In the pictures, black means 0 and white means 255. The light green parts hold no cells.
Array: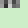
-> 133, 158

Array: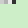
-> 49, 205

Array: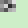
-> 225, 130

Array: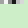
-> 216, 162

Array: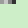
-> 50, 156

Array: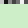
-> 82, 198

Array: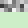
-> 173, 216

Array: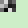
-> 105, 105

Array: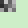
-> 184, 159

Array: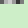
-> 125, 96
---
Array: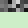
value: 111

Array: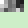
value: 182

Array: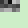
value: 65

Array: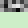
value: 21

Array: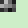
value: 146

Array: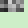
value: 117
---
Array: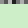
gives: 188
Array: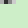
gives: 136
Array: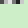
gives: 229
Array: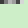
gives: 183
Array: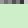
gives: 138
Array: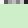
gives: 160
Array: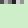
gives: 120
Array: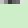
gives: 57
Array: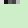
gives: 96
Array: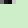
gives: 11
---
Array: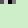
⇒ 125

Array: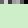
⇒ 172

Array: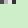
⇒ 186

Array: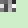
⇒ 226

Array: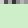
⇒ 180

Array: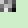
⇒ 202

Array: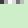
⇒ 219
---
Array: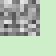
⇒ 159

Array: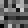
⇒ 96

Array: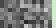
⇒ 141

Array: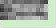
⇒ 59

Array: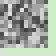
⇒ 107

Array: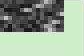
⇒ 96

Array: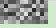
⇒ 110
